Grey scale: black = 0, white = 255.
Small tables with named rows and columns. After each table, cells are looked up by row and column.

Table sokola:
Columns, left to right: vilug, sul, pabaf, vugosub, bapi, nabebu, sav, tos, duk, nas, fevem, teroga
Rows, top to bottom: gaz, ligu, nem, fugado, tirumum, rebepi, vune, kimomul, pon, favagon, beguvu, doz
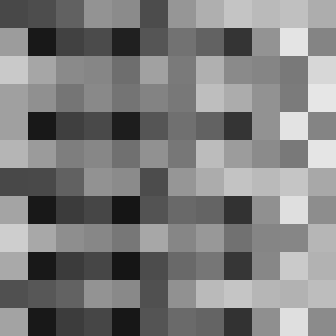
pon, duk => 113
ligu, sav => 114
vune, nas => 186
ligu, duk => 52
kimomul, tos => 100
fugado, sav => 120
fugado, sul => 144
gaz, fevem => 192
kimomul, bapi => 21
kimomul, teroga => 141
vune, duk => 195
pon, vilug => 206

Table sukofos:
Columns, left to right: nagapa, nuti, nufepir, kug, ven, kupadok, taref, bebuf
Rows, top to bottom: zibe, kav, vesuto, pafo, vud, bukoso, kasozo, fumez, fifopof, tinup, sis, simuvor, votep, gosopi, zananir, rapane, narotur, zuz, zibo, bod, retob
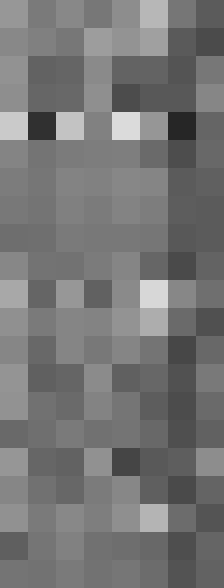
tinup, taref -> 74
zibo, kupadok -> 180
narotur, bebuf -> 141
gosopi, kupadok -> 103
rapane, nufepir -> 122
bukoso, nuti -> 116
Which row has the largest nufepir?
vud

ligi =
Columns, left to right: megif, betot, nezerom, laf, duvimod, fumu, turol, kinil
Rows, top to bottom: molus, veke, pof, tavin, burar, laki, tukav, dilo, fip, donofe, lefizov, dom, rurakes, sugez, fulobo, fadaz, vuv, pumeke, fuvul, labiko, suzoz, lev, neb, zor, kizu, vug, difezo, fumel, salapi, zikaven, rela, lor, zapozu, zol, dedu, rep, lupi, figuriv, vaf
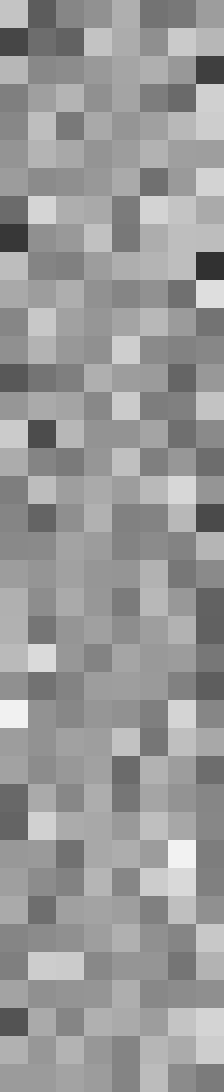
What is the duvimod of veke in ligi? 172
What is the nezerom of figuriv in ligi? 179
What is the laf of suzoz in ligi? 150
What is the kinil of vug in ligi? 134
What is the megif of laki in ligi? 148
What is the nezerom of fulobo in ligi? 164
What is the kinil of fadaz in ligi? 138
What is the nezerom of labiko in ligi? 163
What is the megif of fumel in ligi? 162
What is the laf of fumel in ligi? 161
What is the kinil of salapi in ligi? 134
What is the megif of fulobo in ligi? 150

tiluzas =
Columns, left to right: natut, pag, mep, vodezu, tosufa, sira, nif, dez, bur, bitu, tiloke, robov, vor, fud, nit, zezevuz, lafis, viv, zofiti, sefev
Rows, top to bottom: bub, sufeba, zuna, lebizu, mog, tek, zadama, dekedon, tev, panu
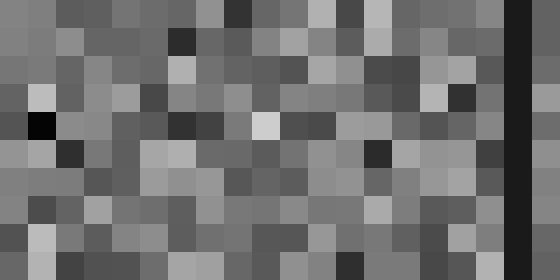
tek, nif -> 175
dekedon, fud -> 170
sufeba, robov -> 132
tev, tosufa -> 132
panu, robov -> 130
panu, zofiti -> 26
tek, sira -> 166
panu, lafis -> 86
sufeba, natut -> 129
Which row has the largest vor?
mog

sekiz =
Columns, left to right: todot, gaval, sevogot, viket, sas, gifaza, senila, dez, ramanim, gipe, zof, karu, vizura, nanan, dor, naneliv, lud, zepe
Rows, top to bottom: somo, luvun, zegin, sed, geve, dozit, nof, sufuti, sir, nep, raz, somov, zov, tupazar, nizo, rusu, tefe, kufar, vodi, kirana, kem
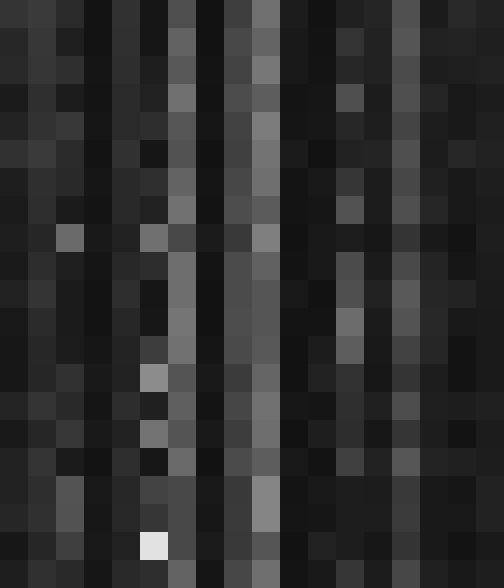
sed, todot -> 27
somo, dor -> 80
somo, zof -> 28
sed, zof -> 20
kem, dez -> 21
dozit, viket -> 19
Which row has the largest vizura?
somov

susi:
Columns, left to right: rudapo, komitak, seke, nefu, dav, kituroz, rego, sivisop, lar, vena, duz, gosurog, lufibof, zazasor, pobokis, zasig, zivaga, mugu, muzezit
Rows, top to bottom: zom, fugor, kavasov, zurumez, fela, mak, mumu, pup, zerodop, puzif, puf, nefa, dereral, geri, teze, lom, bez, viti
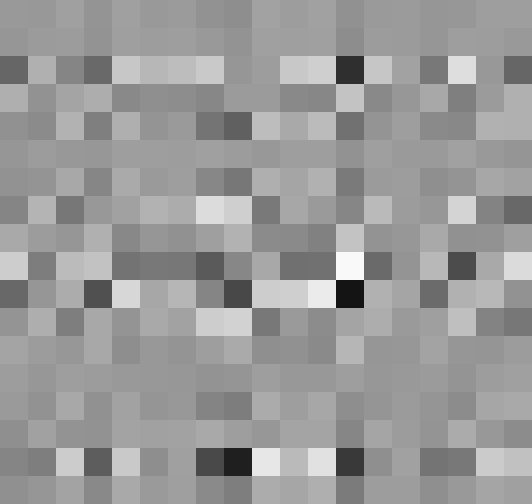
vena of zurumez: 155
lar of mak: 156
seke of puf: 172
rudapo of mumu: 146
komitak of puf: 150
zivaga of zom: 151
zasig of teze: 149
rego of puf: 182
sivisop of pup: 220
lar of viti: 126
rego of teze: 152
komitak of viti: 150

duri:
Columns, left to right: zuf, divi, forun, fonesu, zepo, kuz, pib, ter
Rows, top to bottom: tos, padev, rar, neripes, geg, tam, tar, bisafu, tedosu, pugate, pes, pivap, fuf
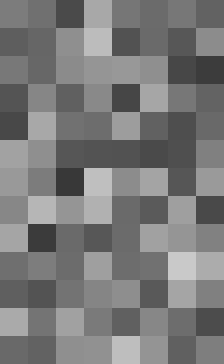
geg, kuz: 97
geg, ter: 105
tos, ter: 98
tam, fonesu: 83
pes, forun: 115
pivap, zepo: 96
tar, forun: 56
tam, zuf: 162
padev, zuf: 94
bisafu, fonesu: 177

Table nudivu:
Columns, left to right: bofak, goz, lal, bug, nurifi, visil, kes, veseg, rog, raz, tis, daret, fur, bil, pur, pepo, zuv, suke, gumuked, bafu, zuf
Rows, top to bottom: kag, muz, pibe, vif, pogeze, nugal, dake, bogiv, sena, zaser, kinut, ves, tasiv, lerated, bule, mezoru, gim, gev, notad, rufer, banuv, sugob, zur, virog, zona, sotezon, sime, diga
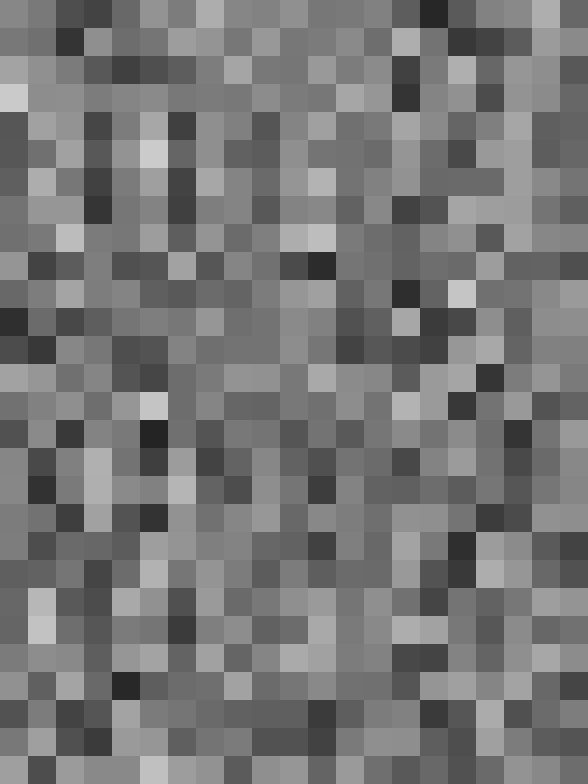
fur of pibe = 124
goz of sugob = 183
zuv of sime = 78
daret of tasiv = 118
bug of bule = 110
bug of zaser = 126
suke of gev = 118
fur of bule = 141
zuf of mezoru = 153
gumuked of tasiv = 100
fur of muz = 138
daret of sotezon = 59
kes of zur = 59
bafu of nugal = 93
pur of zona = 85
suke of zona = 133
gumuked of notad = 75
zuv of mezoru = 139
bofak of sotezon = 82
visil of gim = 63

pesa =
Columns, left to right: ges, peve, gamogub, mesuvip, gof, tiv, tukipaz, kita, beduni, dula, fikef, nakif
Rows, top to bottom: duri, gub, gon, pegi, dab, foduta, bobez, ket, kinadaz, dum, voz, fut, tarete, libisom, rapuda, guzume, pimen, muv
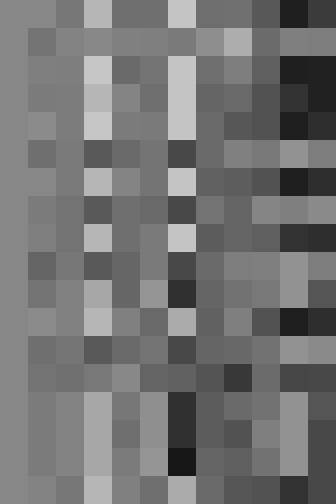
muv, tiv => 111
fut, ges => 135
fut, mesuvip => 182
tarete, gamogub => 117
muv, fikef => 50
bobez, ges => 135
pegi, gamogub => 124
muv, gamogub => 119
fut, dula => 82
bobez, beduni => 93
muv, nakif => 72
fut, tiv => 105
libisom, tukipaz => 97
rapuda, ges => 135
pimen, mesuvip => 167
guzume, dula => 127
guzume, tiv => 143
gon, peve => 127
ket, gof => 111

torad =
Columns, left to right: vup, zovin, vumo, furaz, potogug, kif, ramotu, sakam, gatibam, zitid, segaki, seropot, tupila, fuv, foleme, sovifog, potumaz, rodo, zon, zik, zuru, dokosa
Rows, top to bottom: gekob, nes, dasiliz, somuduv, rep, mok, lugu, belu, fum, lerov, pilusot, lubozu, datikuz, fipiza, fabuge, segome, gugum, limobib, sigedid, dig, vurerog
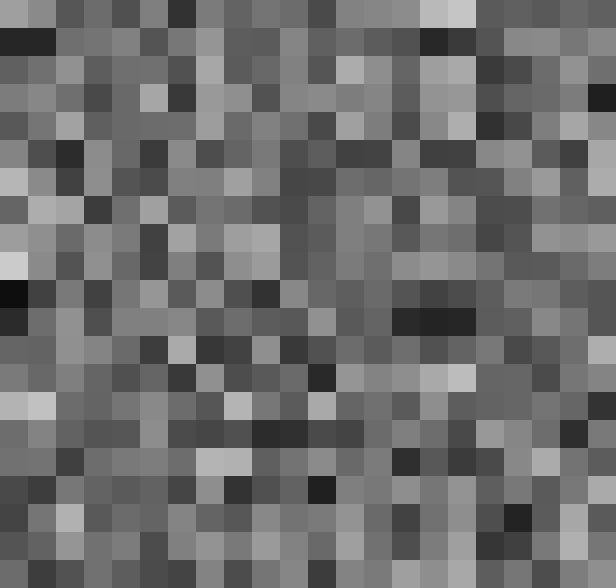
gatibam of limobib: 51
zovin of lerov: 138
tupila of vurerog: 131
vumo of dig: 149
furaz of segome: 84
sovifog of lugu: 126
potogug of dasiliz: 111
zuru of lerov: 106
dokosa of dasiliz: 111
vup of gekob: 159
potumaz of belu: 132
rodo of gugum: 74
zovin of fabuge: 193
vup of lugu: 182
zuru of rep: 166

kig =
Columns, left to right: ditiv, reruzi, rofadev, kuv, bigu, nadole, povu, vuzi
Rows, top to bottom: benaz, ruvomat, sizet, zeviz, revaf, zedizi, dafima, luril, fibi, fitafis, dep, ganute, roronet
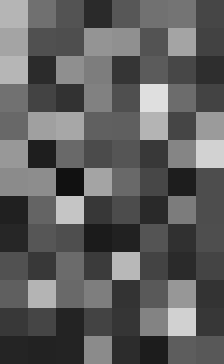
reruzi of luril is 100
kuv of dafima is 164
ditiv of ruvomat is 164
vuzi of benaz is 70
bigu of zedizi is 85
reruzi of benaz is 112
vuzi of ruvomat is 66
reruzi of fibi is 86
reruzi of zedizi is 30
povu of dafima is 29
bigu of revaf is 95
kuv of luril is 55
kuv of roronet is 139
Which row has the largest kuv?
dafima

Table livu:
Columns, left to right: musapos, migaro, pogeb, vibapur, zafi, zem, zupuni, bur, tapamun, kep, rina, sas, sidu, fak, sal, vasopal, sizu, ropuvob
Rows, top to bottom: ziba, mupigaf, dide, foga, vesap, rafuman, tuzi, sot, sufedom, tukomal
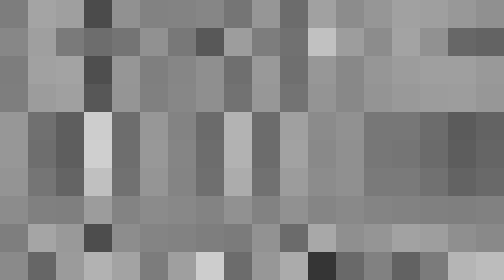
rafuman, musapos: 151
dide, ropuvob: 153
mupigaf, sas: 193
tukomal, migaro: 102
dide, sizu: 159
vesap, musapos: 151
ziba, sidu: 140
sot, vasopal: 128
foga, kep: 151
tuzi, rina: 156
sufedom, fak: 149
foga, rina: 115
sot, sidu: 137
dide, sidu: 136
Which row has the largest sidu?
mupigaf

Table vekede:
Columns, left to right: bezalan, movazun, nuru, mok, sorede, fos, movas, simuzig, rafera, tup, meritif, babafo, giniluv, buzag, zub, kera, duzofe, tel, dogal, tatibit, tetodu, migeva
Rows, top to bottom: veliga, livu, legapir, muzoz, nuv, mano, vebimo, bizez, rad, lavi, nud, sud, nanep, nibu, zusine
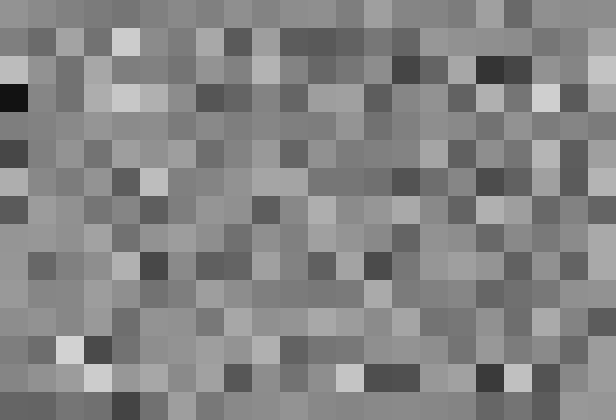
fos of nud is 114
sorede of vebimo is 93
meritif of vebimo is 164
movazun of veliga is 138
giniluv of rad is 148
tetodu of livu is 129
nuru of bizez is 145
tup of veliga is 131
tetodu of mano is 93
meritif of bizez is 136
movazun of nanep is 109
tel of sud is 145
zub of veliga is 133
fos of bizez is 94
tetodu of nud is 144
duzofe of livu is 145
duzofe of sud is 119
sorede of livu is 204
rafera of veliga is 143

